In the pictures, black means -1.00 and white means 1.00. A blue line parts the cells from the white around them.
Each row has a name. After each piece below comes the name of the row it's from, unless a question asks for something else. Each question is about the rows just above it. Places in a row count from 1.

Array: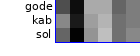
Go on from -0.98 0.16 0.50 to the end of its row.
-0.12 0.07
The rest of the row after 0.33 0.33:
-0.21 -0.02
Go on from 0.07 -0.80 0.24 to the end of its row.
0.41 -0.12 -0.02
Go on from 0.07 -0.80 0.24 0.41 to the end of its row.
-0.12 -0.02

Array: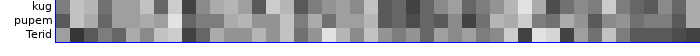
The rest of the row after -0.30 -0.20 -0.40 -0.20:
-0.30 0.08 -0.48 -0.11 0.43 0.34 0.60 -0.02 -0.11 0.34 0.16 -0.30 0.08 0.16 -0.11 -0.02 -0.02 -0.30 0.34
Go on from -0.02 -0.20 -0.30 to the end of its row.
0.08 -0.20 0.34
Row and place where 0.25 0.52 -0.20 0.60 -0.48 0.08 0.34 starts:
kug, 6
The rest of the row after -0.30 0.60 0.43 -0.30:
-0.02 0.16 0.25 0.08 0.52 -0.30 -0.20 -0.48 -0.20 0.08 0.25 -0.20 -0.02 0.16 0.43 0.77 0.34 -0.40 -0.11 0.08 -0.02 0.60 -0.02 -0.20 -0.30 0.08 -0.20 0.34
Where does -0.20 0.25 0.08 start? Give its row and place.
Terid, 27
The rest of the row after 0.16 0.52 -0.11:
0.16 0.77 0.43 0.08 0.52 0.16 -0.02 0.16 -0.20 0.25 0.08 0.25 -0.02 0.08 0.60 -0.48 0.77 0.68 -0.48 0.25 -0.11 0.52 -0.02 -0.30 -0.30 -0.30 -0.40 -0.48

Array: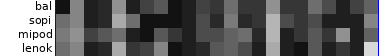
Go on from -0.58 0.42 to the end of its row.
-0.40 -0.58 -0.40 -0.76 -0.76 -0.76 0.04
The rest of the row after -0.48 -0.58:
-0.14 -0.58 -0.58 0.14 -0.58 -0.58 -0.14 -0.40 -0.76 -0.48 -0.23

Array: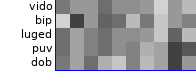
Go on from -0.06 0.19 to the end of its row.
0.19 -0.14 0.11 0.11 0.19 0.65 0.19 0.46
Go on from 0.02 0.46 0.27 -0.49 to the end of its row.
0.19
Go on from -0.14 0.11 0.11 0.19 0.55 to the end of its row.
-0.22 0.46
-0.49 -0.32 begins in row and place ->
puv, 9

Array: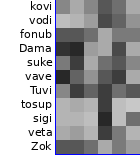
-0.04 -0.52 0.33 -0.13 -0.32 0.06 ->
suke
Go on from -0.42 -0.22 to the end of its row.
0.15
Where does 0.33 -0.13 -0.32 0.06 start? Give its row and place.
suke, 3
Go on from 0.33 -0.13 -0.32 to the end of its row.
0.06
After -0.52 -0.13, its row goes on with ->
-0.32
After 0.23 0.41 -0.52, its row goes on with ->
-0.04 0.41
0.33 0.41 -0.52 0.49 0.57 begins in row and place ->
tosup, 2

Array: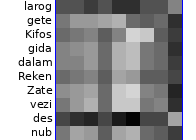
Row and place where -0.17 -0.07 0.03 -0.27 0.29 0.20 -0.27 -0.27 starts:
Reken, 1
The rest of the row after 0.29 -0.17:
0.57 0.66 0.03 -0.07 -0.72
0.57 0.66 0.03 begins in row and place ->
Zate, 5
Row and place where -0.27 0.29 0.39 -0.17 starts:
nub, 4
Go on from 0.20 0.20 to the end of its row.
0.29 0.39 -0.17 -0.27 -0.17 -0.63

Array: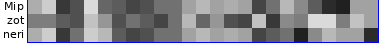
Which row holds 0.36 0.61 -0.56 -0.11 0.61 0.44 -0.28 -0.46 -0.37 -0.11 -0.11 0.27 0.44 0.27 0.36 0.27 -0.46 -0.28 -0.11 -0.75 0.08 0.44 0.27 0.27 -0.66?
neri
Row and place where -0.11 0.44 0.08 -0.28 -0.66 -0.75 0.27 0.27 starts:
Mip, 18
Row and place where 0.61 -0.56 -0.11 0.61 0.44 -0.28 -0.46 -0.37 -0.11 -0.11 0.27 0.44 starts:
neri, 2
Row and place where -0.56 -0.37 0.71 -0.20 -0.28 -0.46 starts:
Mip, 3

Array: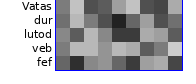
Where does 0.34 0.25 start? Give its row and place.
lutod, 7
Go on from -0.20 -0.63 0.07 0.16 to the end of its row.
-0.20 -0.54 0.25 0.34 -0.45
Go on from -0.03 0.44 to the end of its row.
0.44 0.16 0.44 0.34 -0.28 -0.03 0.60

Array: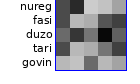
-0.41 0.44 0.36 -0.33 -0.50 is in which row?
fasi
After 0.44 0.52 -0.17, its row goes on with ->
0.44 0.28
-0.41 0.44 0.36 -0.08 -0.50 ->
tari
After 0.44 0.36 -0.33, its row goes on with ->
-0.50
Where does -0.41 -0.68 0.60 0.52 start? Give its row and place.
nureg, 1

